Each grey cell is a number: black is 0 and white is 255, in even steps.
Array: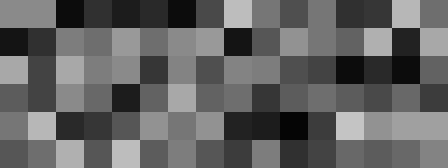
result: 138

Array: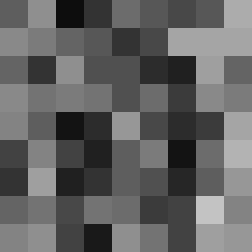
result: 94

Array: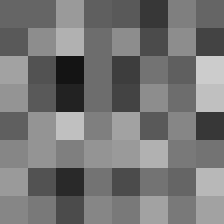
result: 101

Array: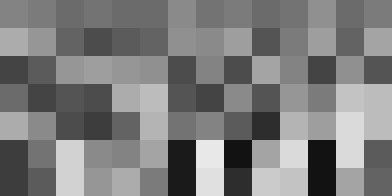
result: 131

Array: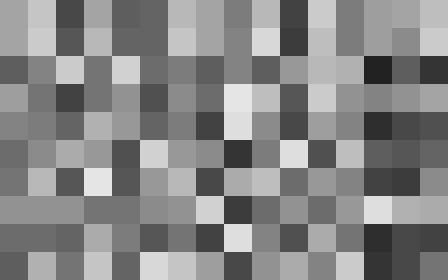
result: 164

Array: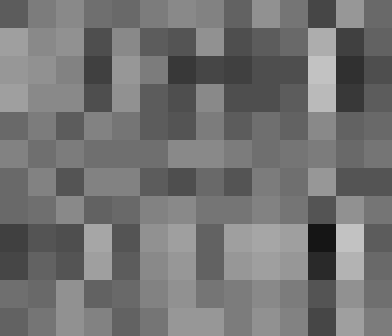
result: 92
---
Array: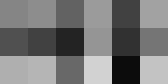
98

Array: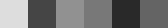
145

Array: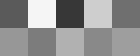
55

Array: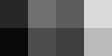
93

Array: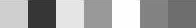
229

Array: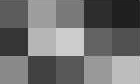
122
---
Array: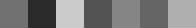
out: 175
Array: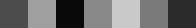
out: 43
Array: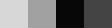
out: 68
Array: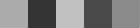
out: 139
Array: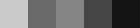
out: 20
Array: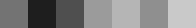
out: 201
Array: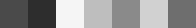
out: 110
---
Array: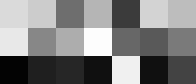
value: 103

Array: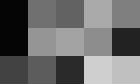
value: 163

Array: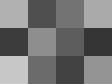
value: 142

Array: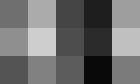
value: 77

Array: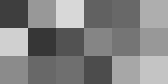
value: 133

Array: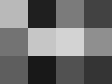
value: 198

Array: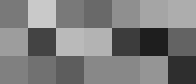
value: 60

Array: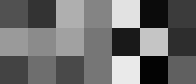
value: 25

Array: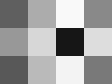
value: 215

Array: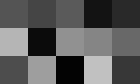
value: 145
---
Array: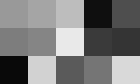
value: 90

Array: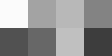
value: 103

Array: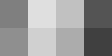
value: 208

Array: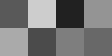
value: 75

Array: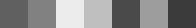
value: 74

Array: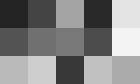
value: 55

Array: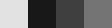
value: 24

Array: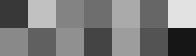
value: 157

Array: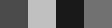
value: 192
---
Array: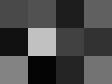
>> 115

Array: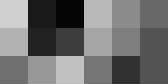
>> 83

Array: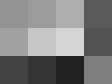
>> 126

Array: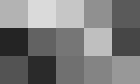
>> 152

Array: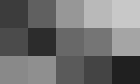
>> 32

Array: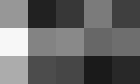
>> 40
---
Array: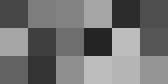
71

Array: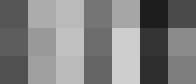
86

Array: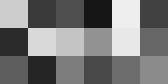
204

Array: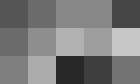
85

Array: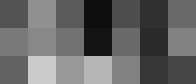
83

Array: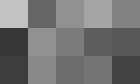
194
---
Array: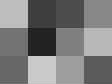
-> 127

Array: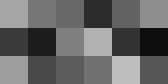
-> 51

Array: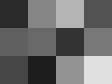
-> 51

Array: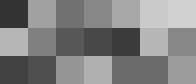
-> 182

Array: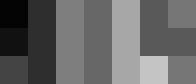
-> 89

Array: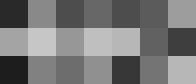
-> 97
